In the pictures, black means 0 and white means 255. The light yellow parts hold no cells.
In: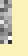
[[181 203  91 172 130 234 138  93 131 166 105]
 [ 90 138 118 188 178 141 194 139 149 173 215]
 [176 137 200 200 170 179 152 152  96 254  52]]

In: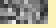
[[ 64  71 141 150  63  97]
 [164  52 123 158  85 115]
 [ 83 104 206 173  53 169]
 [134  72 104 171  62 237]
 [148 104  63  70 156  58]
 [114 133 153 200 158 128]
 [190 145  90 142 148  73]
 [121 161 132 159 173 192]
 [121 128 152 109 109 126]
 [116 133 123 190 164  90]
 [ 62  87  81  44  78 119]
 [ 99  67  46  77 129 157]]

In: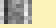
[[201 210 198 224 179 207]
 [ 65  66  48  60  77  61]
 [118 129 120 140 110 130]
 [159 150 133 115 131 148]
 [170 113 151 110 125 119]
 [137 122 145 135 106 123]
 [191 220 217 241 182 213]
 [112 142 131 131 170 136]]

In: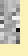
[[159 139 154 120 208  89 236 151 215 201 157]
 [178 171 172 176 169 184 158 154 181 157 171]
 [196 194 192 165 144 173 153 162 181 198 202]
 [183 182 205 118 241 153 163 197 154 203 173]
 [195 166 133 185 237 181 228  14 154 130  88]]

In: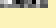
[[178  94]
 [209 146]
 [254 122]
 [104 124]
 [  6 120]
 [ 58  68]
 [106 153]
 [132  91]
 [  2 104]
 [204 168]
 [ 97  85]
 [121  85]]

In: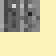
[[161 161 161 161 161 161 170 152]
 [ 71  71  71  65  71  71  97  71]
 [101 101  69 101 101 101 101 101]
 [ 90 211  90  60  90  80  70 106]
 [102 102 102 102 102 102 102 102]
 [152 185 152 152 106 152 152 152]
 [ 87  81  87 106  87  87 134  87]
 [113 168 113  34 113 113  93 113]
 [132 142 116 117 146 132 113 134]
 [134 134 134 134  92 124 134 134]]

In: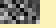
[[ 73  13 149  98 194 115]
 [154  50 109 188 164  68]
 [128 183  83  40 146 107]
 [ 22 119  75 120  11 158]
 [109   9 113  66 135  31]
 [ 50 185  12 101 218  89]
 [126  98 108  10  79  67]
 [ 55  45 144 125 132 106]
 [ 73  92  83 128  20  66]
 [ 76  58  61  69 104 190]]

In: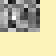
[[150 138 131 175 173 164 142 106]
 [212  98 182 212 183 191 163  99]
 [ 21 157 108  74 118  49  59 201]
 [ 51 122 182 210 255  88  25 202]
 [198 111 160 184 159 182 167  98]
 [171 125 126  97  75 145 175 114]
 [114 199  26  60  65 147 182  77]
 [120 121 145 103 105 104 120 160]
 [144 105 165 117 109 115 128 157]
 [ 22 188  57  37  79  62  92 169]]

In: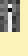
[[ 86 129  94 133  59  86  74  73]
 [119 119 109 121 119  96 119 119]
 [ 65 236   9 236 236 241 236 236]
 [ 95 122 125  96  46  63  95  49]
 [ 45  96  90  75  90  90  90  90]]
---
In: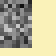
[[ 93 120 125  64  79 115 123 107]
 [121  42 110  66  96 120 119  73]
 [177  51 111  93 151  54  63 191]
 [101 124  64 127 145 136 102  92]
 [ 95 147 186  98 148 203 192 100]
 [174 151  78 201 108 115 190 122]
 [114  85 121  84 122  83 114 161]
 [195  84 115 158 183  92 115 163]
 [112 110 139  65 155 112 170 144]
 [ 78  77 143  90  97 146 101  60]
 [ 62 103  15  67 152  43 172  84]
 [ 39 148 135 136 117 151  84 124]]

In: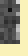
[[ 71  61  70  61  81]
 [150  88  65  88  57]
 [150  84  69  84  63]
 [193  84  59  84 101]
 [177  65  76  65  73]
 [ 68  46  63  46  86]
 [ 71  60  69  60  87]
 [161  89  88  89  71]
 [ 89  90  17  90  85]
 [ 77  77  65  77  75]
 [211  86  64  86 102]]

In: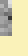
[[127 146 150]
 [152 163 177]
 [163 137 144]
 [137 150 164]
 [ 55 161 164]
 [121 111 141]
 [134 166 147]
 [207 142 181]
 [224 146 146]]

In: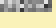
[[135 115 132 139 112 118 144  55 175 108 125 155 106]
 [ 90  51 205 189 129 182 140 224 183 135 188 145 117]
 [102 227 129 137 141 124 165  77 192 171 213 157 223]]

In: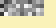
[[167 192 104 226 145 103 168 146 182 248  52]
 [189 232 160 142 152 120 144 185 199 111 187]
 [103 119 134 205 245 128 226 138 161 128  42]
 [149 177 141  83 135 136 125 189 102  68 164]]

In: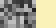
[[120  63  88 154 122 169 168 128  97]
 [ 99 131  41 191 118 191 190 143  70]
 [151 138  97 199 118 177  91 150 124]
 [121 119  44  91  55 102 148  91 181]
 [ 31 169 179 152 161 118  69 151  58]
 [145  51 181  48  95 128  66  81 167]
 [190  57  72  52  58  66 167 105 193]]
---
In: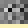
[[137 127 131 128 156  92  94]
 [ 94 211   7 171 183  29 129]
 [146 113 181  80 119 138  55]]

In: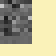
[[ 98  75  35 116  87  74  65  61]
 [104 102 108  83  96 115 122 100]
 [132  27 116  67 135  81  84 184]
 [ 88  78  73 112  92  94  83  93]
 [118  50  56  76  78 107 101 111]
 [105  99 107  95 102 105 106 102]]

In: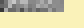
[[ 85 120 175 198 147 184 183 137 136 146 170 141 186 140 141 134]
 [ 55 167 104 106 131  80 135 105 132  99 115 113 158 120 142 142]]

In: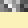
[[117 218 196 146 190  95  85]
 [138 119  97 221 136  77  52]]

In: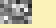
[[140 201 114 145  43 118 114  77]
 [152 111  89 153 204  77 243  95]
 [178 247 133  88  77  75 145 200]]

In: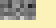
[[126 128  80 143 134 104 144 128 110]
 [114 152 120 133  88 143 121 119 124]
 [143 194 163 151 121 206 149 125 159]]

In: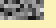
[[161  39 137  78  31 162 125 141 159  60 110]
 [ 18  86  95 122  25 104 123 101  65 162 224]
 [182 123 186 160 124 109  97  18  21  73 129]]
